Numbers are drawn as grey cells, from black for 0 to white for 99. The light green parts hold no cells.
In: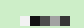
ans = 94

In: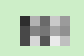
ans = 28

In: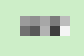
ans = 44

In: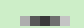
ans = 67

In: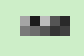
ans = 47

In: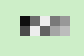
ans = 29
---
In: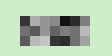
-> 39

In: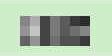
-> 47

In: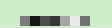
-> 21

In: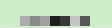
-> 12

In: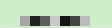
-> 78

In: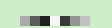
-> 95
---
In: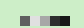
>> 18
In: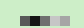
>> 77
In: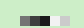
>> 94
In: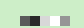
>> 99
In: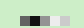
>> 92
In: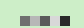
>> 84
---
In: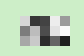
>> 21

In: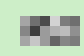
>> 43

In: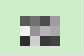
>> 44

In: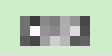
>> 23

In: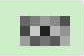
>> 49

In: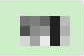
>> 49

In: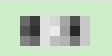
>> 23

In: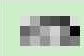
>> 67

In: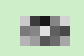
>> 23

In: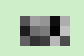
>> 62
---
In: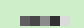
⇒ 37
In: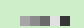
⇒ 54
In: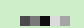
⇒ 47
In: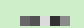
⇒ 40
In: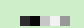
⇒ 59
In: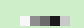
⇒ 55
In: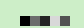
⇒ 32
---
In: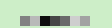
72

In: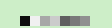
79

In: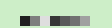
62

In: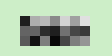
82

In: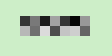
80

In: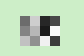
93

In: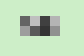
70

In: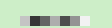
76
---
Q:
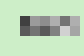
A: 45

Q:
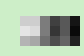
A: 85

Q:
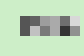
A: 75

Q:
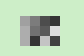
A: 44

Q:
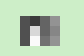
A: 84

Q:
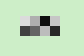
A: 39

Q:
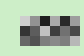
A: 36

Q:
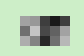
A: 76
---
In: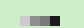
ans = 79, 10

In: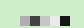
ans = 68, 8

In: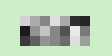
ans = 81, 61

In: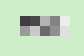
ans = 24, 87

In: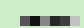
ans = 33, 75

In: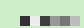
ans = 19, 73

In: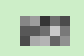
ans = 52, 56

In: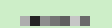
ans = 67, 41
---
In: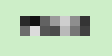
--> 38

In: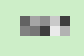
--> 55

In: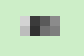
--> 35

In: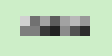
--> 63

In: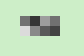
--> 61

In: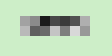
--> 10

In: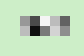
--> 95

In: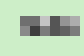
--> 76

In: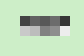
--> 34

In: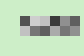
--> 75
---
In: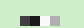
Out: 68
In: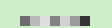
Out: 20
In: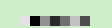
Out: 30
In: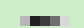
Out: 84
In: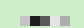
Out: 67
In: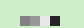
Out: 14
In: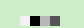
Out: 33
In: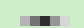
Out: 83
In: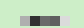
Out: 85
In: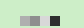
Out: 18
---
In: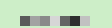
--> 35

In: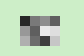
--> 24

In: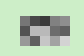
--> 28

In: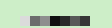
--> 16

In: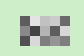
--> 31

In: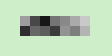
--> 18

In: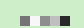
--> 45

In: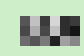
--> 13
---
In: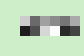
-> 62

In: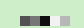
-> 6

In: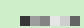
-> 51

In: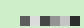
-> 27

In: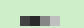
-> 52

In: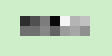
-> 48

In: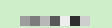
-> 71

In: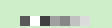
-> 25

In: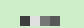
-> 46
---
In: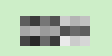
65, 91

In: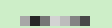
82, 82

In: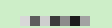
23, 84

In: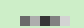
21, 82

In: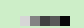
25, 83

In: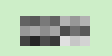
64, 87
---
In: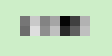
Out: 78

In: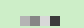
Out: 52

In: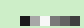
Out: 65

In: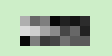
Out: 40

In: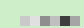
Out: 87

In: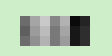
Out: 64

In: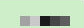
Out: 78

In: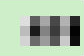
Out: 37

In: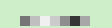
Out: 74

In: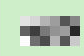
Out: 83
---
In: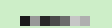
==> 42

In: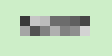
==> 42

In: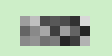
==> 29

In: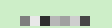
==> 62

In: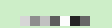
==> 98

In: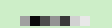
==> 22

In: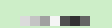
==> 31

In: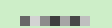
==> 64
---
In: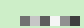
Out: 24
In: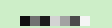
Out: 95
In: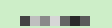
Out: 35
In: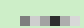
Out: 84
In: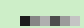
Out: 76
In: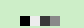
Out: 53
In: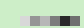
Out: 43
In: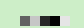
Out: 89
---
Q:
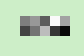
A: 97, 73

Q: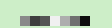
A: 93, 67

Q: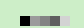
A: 82, 60

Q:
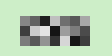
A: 88, 83

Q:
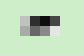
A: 89, 75

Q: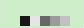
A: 89, 75

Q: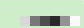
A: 97, 84

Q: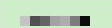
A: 76, 67

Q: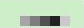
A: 78, 64
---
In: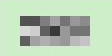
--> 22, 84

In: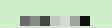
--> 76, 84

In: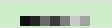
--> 23, 78

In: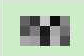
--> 10, 77

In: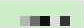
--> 6, 86

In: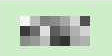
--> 36, 95

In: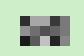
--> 31, 75
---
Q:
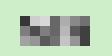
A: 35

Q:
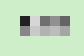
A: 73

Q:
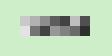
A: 41

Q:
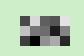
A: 11

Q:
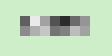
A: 73

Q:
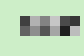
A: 12

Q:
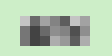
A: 31
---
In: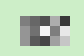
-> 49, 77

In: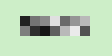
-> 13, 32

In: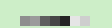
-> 55, 80

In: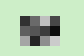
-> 19, 79

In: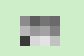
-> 54, 75

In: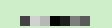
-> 26, 35
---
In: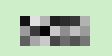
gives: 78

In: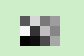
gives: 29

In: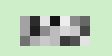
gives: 78

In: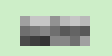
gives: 20

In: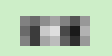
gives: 64

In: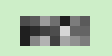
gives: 69

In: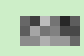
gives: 68

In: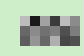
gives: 40

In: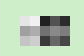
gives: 22
